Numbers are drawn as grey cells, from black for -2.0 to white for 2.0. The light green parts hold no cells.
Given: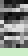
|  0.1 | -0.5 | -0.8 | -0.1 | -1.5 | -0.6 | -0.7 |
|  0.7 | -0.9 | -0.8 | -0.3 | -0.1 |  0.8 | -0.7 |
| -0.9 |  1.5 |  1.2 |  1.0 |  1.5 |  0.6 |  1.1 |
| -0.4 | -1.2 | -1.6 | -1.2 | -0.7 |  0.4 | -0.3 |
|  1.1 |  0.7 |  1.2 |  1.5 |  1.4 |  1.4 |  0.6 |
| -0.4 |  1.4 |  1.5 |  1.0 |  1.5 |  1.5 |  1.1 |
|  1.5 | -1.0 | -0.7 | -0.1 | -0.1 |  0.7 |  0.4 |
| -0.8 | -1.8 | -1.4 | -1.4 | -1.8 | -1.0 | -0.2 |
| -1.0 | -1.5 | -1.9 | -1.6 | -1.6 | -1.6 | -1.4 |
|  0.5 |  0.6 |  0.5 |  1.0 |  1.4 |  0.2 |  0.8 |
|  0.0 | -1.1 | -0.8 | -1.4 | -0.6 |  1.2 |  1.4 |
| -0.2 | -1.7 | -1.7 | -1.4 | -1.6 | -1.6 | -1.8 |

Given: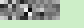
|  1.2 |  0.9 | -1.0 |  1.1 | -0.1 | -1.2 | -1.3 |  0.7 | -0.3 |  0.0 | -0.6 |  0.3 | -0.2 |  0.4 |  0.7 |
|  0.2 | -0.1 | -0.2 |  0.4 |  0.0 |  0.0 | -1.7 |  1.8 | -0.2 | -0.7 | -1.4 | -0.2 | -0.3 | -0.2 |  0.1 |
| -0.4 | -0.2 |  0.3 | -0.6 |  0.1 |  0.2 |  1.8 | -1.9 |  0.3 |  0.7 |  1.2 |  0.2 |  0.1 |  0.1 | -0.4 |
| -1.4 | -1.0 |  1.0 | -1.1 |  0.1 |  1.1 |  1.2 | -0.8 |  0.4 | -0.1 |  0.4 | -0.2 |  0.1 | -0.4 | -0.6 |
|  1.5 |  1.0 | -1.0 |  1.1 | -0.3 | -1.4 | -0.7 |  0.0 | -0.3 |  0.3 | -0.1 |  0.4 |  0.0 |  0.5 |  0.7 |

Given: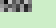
|  0.8 | -1.0 |  0.8 |  0.0 | -1.2 |  0.6 | -1.3 | -0.1 |
|  0.4 |  0.0 | -0.7 | -0.2 | -0.9 |  0.4 | -1.5 | -0.5 |
|  0.0 | -1.8 |  1.1 | -0.6 |  0.2 | -1.1 |  1.0 |  0.0 |

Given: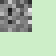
| -0.3 | -0.2 |  0.6 | -0.1 | -0.4 |  0.1 | -0.1 | -0.8 |
| -0.1 |  0.0 |  0.2 |  0.2 | -0.3 | -0.3 |  0.1 | -0.4 |
|  0.3 |  0.0 | -1.3 | -0.4 |  0.8 |  0.0 |  0.0 |  1.4 |
| -0.5 | -0.2 |  0.5 |  0.0 | -0.3 |  0.0 | -0.2 | -0.7 |
|  0.9 |  0.3 | -1.2 |  0.3 |  0.1 | -0.8 |  0.6 |  1.0 |
|  0.4 |  0.1 | -1.6 | -0.1 |  0.7 | -0.3 |  0.1 |  1.6 |
|  0.2 |  0.3 |  0.0 |  0.7 | -0.7 | -0.8 |  0.2 | -0.5 |
| -0.9 | -0.3 |  1.1 |  0.0 | -0.6 |  0.2 | -0.6 | -1.3 |

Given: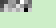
|  0.0 |  1.3 |  0.8 |  1.3 |  0.7 |  1.3 | -1.9 |  1.2 |
| -0.8 |  1.1 |  0.5 |  0.2 |  1.5 |  0.5 | -0.7 |  0.1 |
| -1.0 | -0.8 |  0.4 |  0.5 | -0.6 |  2.0 |  0.5 | -0.3 |

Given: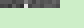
| -0.9 | -0.8 | -1.1 | -0.5 | -0.9 | -1.2 |  1.6 | -0.9 | -0.6 | -0.6 | -0.8 | -0.5 | -0.5 | -0.6 | -0.8 |
| -0.6 | -0.6 | -0.6 | -0.9 | -0.7 | -0.7 |  0.0 | -0.5 | -0.9 | -0.5 | -0.7 | -0.6 | -0.7 | -0.4 | -0.6 |
